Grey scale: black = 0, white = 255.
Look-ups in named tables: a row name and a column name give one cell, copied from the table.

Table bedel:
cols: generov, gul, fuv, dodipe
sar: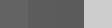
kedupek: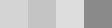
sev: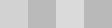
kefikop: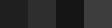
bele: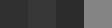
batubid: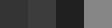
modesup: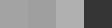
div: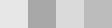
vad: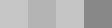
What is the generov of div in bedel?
231
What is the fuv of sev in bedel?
218
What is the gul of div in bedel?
168
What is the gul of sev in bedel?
186
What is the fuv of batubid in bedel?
32
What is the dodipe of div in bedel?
188
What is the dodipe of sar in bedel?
205
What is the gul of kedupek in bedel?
196
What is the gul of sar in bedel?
92
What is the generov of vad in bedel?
198
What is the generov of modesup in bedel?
163
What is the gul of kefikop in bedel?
46

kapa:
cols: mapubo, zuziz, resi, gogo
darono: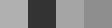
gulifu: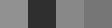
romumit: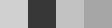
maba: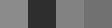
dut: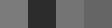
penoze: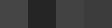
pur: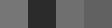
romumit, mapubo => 208
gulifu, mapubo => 145
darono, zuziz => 51
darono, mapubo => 176
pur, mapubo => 118
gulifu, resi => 136
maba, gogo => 113
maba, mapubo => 139
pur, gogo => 97

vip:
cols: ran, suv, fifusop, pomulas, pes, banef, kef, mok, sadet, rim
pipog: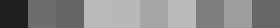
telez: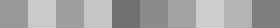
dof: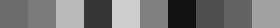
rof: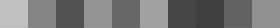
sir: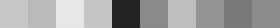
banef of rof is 161
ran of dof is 108
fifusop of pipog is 101
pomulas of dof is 53
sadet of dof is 98
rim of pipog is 102
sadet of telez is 180
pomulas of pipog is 185
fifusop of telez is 159
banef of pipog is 165
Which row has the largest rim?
dof

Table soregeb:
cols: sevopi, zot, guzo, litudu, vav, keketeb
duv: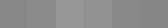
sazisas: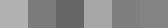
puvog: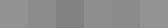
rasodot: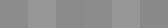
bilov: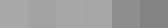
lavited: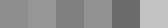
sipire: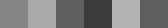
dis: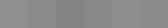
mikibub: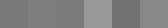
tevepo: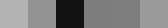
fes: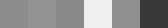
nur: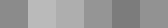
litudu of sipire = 60
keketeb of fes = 57
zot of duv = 138
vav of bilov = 142
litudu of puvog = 142
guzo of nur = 174
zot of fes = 147
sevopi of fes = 141
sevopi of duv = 135
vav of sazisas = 127
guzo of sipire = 95
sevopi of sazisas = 177
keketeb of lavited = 195
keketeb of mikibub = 136
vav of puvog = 138
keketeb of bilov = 131
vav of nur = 124
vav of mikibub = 114

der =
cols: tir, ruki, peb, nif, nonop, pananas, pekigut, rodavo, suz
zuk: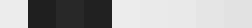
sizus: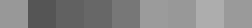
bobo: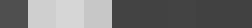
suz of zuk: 226
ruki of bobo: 207
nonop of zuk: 236
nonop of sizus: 119
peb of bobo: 214
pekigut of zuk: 233
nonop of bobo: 67
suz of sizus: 154
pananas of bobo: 66
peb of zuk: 40
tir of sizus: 152

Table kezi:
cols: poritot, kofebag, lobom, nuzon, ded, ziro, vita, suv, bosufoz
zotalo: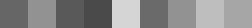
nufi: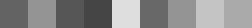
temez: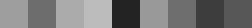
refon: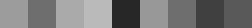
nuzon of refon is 186
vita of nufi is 148
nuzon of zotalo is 74
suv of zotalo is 190
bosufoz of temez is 87
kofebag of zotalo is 146
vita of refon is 110
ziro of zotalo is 106
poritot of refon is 156
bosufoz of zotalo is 166
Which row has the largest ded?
nufi

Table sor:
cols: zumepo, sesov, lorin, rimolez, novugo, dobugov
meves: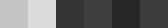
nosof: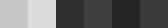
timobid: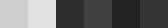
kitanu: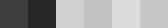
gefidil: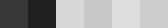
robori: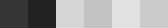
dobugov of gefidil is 205
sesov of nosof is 220
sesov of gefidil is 33
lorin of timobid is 45
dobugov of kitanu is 199
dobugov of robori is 203
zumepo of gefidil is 56
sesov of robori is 34
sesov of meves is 219
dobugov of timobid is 52
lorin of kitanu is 208
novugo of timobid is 34
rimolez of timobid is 65
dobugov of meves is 60
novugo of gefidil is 221
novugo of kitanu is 220
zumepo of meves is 196

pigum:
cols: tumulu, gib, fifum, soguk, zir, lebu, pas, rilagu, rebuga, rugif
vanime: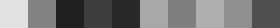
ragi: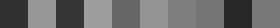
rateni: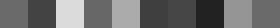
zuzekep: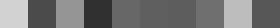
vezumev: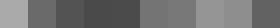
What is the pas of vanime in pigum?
127
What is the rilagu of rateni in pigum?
34
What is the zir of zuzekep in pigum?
103
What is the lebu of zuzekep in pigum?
95
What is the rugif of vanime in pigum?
80
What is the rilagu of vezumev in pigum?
149
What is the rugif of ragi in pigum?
120
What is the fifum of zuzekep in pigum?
149
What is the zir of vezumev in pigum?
75
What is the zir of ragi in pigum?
102
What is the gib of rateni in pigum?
67
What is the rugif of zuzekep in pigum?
87
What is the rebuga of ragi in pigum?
40
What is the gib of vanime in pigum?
130
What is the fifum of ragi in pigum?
54
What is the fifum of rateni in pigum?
219
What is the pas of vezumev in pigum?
120
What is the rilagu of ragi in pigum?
116
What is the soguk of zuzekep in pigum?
48
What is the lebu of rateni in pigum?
63
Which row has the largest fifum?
rateni

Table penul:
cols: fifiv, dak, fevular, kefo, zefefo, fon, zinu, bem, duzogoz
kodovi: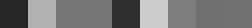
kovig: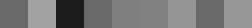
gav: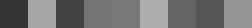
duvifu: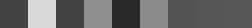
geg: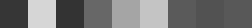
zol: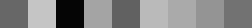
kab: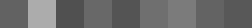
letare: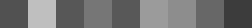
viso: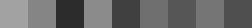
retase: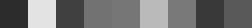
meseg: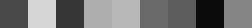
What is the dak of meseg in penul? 214
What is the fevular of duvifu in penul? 67
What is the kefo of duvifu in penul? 143
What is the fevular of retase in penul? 64
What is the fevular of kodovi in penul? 119
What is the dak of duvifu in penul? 217
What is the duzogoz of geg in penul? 88
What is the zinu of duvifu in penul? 83
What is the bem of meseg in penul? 11
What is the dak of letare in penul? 191
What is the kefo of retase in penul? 114
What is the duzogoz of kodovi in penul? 114
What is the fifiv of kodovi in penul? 38
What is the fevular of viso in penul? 44
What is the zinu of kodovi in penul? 125
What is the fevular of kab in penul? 80
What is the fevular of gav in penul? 66
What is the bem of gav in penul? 85

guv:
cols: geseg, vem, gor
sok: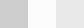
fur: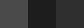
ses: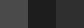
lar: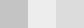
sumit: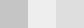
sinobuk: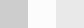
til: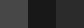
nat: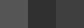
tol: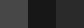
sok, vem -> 252
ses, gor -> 47
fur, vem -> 29
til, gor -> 43
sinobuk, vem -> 252
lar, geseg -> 196
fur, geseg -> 74
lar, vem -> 237
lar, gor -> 220
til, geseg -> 71
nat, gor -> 63
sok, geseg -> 205

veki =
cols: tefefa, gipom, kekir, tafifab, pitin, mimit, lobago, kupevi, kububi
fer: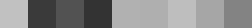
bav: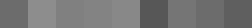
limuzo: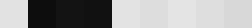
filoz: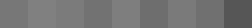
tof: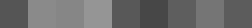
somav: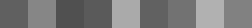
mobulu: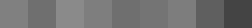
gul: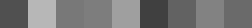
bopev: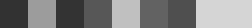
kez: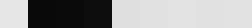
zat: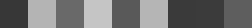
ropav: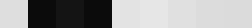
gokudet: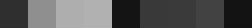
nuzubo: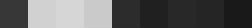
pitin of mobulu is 111
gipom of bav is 141
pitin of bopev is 192
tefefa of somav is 96
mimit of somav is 97
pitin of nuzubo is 44
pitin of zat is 89
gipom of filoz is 128
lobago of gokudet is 58
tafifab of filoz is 114

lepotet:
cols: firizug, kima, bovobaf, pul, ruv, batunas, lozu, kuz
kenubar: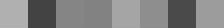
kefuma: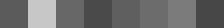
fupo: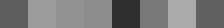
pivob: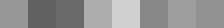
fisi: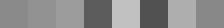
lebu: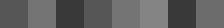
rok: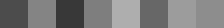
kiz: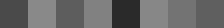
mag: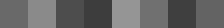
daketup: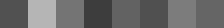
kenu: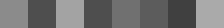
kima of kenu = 78
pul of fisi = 92
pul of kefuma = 74
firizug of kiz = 74
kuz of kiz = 95
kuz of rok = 141
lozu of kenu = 64
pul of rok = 126
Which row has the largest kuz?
kenu

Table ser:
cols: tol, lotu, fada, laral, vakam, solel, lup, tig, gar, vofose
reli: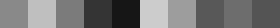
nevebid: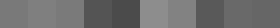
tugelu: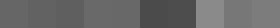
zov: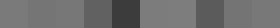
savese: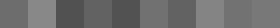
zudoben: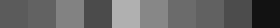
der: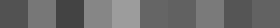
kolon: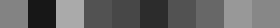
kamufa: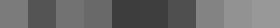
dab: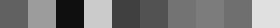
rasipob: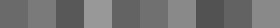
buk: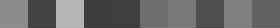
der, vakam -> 156
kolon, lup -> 82
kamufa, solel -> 62
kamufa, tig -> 131
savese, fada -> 81
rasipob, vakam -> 99
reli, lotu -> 191
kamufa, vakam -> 61
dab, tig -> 124
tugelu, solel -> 75
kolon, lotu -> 23
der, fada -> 67
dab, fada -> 15
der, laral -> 134
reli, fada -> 123
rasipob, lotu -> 122
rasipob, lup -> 137
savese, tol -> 109
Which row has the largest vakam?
zudoben

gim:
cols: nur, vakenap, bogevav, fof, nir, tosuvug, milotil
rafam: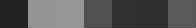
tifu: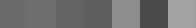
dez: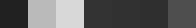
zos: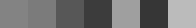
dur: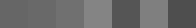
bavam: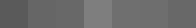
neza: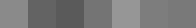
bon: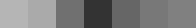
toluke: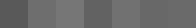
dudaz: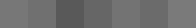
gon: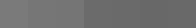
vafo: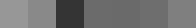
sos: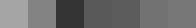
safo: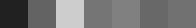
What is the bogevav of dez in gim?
216
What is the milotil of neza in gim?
121
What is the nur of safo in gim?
33
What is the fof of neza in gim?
116
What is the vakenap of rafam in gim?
148
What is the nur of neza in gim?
138
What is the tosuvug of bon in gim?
120
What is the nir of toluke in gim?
113
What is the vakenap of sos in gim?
131
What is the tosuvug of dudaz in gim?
107
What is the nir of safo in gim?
128
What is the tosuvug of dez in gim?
47
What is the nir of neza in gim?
150
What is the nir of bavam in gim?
111
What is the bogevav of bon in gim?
112
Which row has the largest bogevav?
dez

